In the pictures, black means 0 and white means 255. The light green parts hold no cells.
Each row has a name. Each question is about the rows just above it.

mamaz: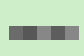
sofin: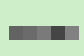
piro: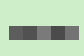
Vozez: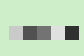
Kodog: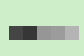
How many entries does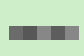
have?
5
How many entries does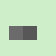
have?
2
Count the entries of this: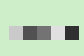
5
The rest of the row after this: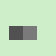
[ 75 115]
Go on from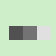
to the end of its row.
[48]
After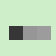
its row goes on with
[180]

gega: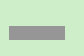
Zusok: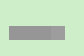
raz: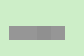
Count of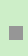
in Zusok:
3
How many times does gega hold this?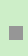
4
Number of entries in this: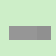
3
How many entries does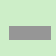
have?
3
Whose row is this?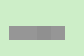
raz
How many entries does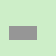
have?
2
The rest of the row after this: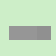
[150]

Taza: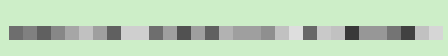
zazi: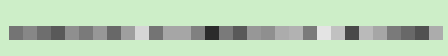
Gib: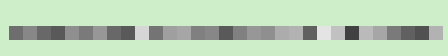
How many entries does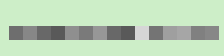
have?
15
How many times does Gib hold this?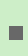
2
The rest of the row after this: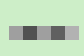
[159 159 143 193 222 104 201 193  57 151 151 116  65 193 214]
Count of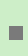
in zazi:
4
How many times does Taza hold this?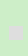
1
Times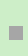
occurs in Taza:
1

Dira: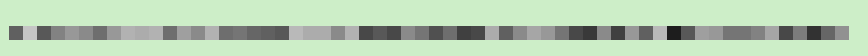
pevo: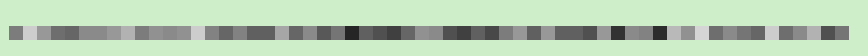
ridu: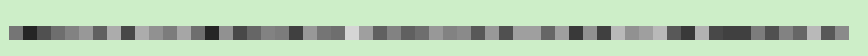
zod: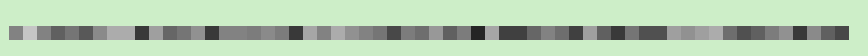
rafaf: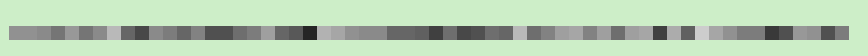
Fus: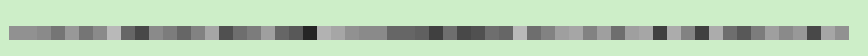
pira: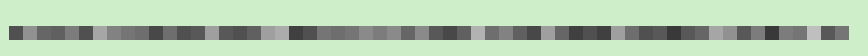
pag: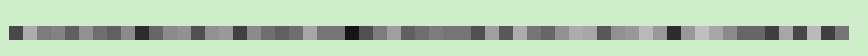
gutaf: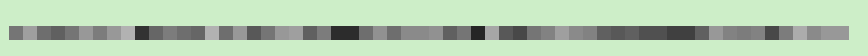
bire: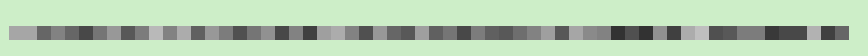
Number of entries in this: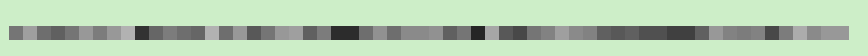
60
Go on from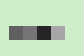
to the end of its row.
[ 88  72 117 130 159 138 130  96  88  96  80  80  64  64  96 152 130 124
 130  72 124 172 138 152 152]
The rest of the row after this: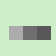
[124 159 138 152  72 166 145]
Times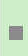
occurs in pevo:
8
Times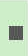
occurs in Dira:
4
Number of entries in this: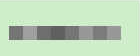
8
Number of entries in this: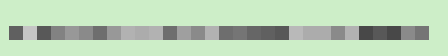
30

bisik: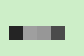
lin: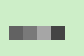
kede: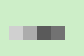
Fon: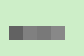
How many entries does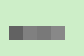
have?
4
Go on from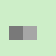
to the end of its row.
[68]
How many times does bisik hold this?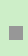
1
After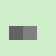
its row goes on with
[121 136]

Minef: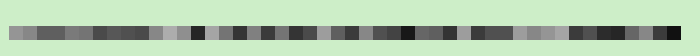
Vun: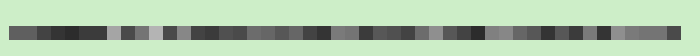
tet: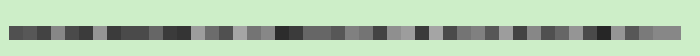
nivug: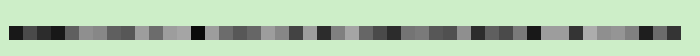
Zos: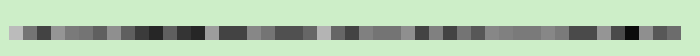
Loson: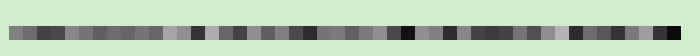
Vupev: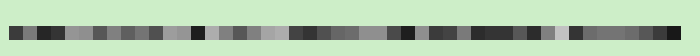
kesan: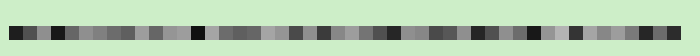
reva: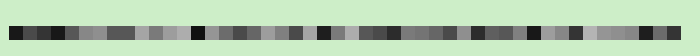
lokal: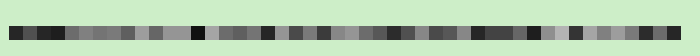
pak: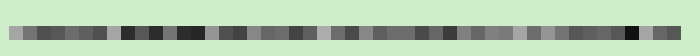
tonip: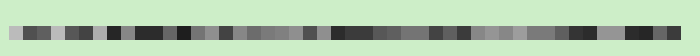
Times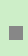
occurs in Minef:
5
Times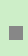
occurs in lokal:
3
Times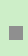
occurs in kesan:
6

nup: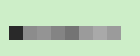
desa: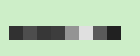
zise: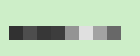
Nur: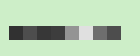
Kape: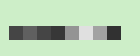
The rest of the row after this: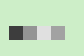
[104]
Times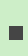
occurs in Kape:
2
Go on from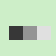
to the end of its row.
[162  49]
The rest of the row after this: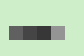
[224 162  49]

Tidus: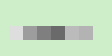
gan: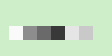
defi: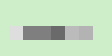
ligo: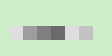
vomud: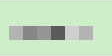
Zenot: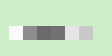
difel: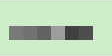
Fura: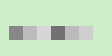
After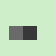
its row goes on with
[229 201]
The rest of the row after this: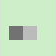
[207]
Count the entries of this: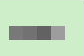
4
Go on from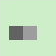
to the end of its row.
[64 78]

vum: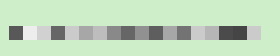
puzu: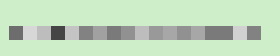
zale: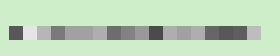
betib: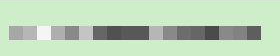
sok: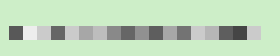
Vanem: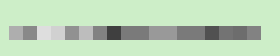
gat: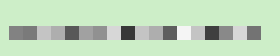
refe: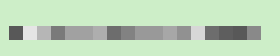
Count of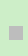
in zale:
1
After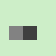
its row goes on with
[122 122 153 153 122 122  81 115 109 130]
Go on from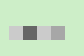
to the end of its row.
[189 137 102 145  94 167 115 203 182  94  69 203]

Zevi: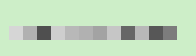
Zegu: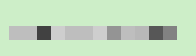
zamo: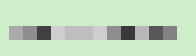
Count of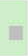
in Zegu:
5
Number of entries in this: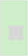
1
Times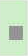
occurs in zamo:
0
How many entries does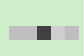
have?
5
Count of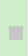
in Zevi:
1
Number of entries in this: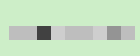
9
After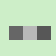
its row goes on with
[124]

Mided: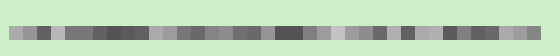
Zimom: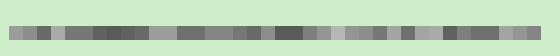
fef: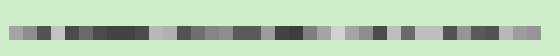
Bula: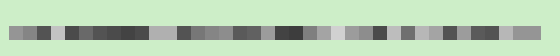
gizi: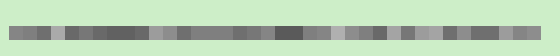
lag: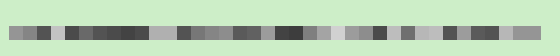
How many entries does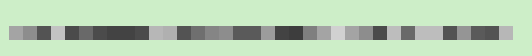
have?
36
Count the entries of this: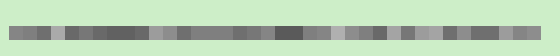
38
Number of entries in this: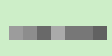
7

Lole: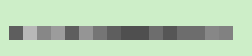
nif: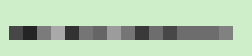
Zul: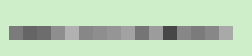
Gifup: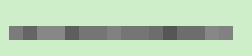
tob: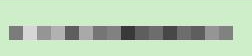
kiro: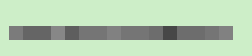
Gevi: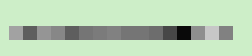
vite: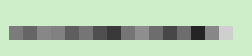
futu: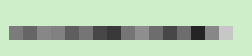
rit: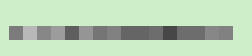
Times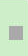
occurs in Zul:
1
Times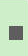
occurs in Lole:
3

